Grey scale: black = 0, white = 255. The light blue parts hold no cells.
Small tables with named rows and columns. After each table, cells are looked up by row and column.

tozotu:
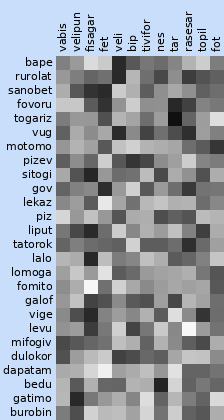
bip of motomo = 208
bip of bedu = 179
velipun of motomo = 179
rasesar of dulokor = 197
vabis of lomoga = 159
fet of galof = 81
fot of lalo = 197
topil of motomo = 91
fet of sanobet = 42
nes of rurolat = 73
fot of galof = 110
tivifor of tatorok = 93
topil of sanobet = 96
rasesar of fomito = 160
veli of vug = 43
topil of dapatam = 100
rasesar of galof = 181
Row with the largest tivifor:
gatimo

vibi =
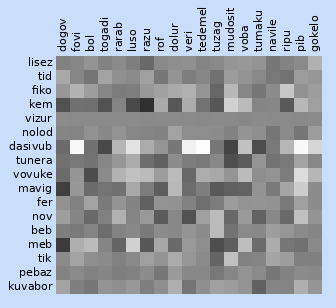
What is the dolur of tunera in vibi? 140
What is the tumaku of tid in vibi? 137
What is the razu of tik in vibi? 159
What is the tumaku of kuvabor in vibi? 97
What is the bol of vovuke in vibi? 76
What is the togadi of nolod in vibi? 136
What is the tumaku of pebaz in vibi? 138
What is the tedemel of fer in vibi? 111

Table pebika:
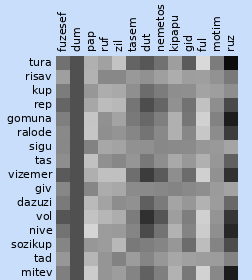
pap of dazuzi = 186
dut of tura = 87
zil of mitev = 157
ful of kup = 163
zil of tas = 135
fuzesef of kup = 124
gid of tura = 91
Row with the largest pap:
nive

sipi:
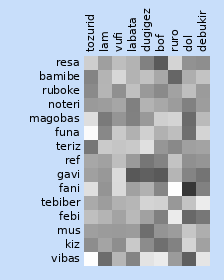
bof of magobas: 207
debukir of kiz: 161
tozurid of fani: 223
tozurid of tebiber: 170
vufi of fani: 218
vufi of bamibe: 215
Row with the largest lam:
teriz

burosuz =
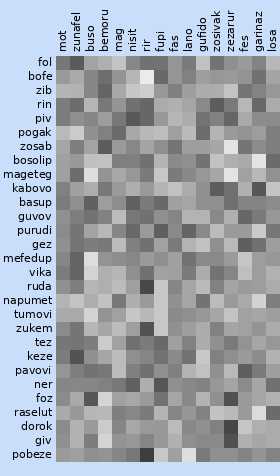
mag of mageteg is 168
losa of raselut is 107
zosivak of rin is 93
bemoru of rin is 120
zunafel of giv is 178
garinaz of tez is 166
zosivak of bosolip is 194
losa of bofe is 164
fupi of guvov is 143

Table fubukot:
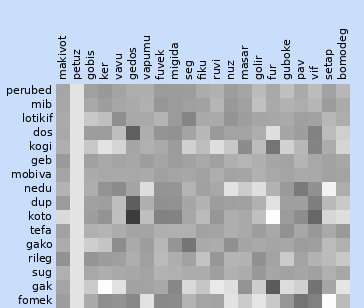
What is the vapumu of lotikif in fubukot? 169
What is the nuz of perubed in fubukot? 157
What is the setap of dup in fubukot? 185
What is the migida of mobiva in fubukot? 165
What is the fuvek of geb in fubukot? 165
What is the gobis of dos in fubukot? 158
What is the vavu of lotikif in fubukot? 143
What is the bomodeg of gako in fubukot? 176
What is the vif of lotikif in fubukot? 162
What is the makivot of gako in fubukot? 172
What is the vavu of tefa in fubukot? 172
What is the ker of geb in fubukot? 169
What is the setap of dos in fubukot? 188
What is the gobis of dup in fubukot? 161
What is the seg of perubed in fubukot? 157
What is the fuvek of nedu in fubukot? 148

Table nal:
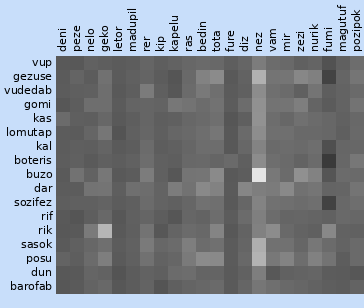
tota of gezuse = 139
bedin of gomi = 108
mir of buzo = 107
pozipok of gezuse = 117
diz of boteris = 95
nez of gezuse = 177
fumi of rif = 97
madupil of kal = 93
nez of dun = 126
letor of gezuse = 91
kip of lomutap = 95

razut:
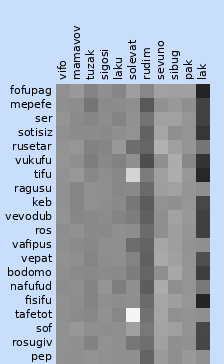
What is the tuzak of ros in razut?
138
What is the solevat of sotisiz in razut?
146
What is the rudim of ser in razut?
115
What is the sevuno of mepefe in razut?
145
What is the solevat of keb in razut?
119
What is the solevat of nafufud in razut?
143
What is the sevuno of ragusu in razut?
158
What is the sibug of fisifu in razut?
158
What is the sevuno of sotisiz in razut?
166
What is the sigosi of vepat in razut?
142
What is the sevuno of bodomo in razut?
143
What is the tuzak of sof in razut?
143
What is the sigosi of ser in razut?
141
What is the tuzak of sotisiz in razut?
140
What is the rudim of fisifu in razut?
107
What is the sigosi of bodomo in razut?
139
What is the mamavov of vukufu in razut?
143
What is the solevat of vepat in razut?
131

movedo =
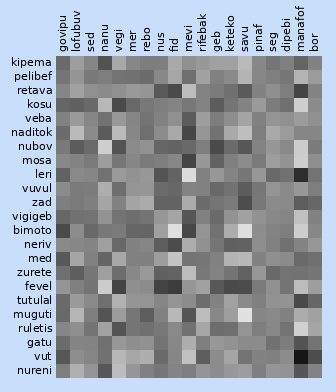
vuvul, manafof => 152
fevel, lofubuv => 128
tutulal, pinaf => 128
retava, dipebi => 126
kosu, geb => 92
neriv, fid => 76
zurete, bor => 117
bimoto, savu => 222
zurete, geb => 131
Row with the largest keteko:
med

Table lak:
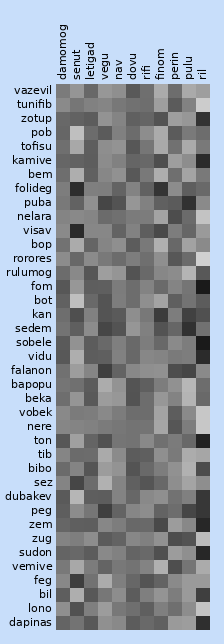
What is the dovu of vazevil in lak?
89
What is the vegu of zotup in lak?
147
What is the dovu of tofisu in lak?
87
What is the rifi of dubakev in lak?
137
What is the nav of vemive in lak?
120
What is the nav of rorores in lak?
108
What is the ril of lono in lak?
195
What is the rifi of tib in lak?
95
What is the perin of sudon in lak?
156
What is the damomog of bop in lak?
114

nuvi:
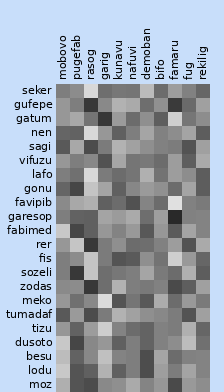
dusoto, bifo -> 129
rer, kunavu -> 143
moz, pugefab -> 84
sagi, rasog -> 76
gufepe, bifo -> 144
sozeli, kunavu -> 119
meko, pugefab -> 112
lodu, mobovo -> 200
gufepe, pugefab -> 126
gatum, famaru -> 207
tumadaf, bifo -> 136
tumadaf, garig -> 123
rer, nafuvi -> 108
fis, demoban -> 143
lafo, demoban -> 176
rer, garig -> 123
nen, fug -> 164
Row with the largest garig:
meko

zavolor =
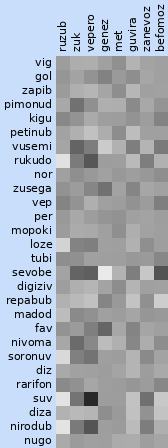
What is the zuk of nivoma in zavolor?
107
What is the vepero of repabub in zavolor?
193
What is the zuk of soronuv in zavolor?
128
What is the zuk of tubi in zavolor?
144
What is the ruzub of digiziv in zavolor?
158
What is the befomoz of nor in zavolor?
142
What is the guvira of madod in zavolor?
165
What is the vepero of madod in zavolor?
145

